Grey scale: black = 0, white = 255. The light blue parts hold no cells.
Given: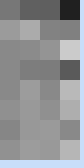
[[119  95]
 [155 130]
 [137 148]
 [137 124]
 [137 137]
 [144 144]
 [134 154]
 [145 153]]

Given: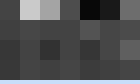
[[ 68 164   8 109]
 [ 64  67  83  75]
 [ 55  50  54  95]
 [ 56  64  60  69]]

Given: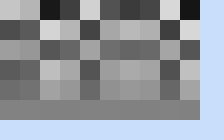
[[197  25 209  59 216]
 [ 77 212  68 185  63]
 [158  86 163 101 165]
 [ 91 190  84 170  81]
 [109 162 105 152 103]
 [130 129 130 129 130]]

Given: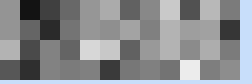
[[148  64 150  97 201 184]
 [148  42 150 163 179 161]
 [179 130 215  97 179 173]
 [ 87 130 128 119 115 126]]

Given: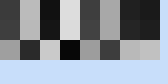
[[ 59  17  62  32]
 [ 62  21  66  37]
 [159 202 157 185]]

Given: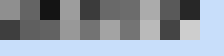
[[143  20  59 108  89]
 [ 62  98 115 116  68]]
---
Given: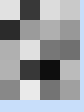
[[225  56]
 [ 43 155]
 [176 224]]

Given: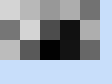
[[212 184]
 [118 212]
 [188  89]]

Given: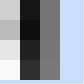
[[208  22]
 [186  14]
 [230  33]]

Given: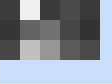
[[ 61 239]
 [ 55  99]
 [ 71 192]]

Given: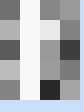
[[112 248]
 [178 248]
 [ 91 248]]

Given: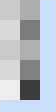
[[202 173]
 [217 124]
 [201 175]]

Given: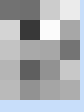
[[114 111]
 [212  56]
 [195 169]]

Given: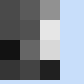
[[ 74  90]
 [ 73  81]
 [ 18 102]]

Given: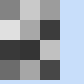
[[131 201]
 [224 168]
 [ 57  52]]
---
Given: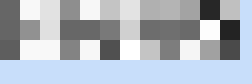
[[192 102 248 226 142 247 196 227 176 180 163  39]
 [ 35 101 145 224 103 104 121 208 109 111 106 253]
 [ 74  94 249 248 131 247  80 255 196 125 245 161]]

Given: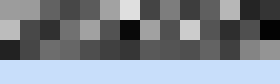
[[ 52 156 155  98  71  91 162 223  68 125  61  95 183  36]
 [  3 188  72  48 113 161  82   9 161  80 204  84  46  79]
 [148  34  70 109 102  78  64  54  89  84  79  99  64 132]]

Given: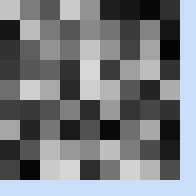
[[ 48 194 124  86 202 147  30  22   8]
 [ 22  23 187 123  87 136 117  58 132]
 [  5  50  94 147 114 194 148  66 163]
 [ 50  57  86  99  50 215  58 159 190]
 [172 110 206 169  40 205 180  87  37]
 [ 51  64  57  81 128  44 154  52  70]
 [ 14 165  37 119  26  80  10 111 168]
 [ 26  36  85 185 151 136 190 125  75]
 [ 77  66   7 202 213  46 116 210 180]]

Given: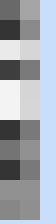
[[165 105]
 [138  52]
 [214 234]
 [122  62]
 [213 243]
 [214 243]
 [121  52]
 [145 116]
 [121  52]
 [145 145]
 [143 135]]

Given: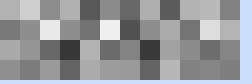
[[129 177 206 141 176  87 140 104 175  91 178 185]
 [180 121 142 233 142 114 238  82 142 171 116 221]
 [133 170 149 104  55 178 108 131  57 162 140 110]
 [127 143 124 154 100 171 156 154  99 183 130 134]]

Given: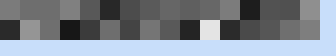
[[143 123 110 110 128  88  40  76  90 102  95 103 124  29  82  80]
 [126  42 149 111  23  59 110  68 117  89  36 228  43  74  86 111]]

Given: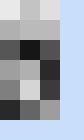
[[223 233 195]
 [186 176 186]
 [ 82  86  22]
 [ 42 159 176]
 [ 59 127 213]
 [157  41 101]]

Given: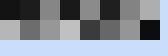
[[174  19  28 134  25 139  31 131]
 [ 13 182 109 151 192  59 103 149]]
